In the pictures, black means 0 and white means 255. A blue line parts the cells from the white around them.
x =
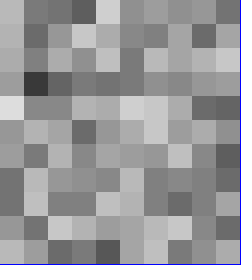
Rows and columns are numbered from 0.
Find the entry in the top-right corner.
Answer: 115
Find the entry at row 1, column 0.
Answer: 179
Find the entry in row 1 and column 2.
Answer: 151
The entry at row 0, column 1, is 122
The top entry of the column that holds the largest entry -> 185
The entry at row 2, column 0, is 172
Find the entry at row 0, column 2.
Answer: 115
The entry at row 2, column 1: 128
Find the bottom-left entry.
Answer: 185
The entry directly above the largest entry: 157
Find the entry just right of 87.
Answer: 165
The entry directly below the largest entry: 151
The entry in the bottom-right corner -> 172
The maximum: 221
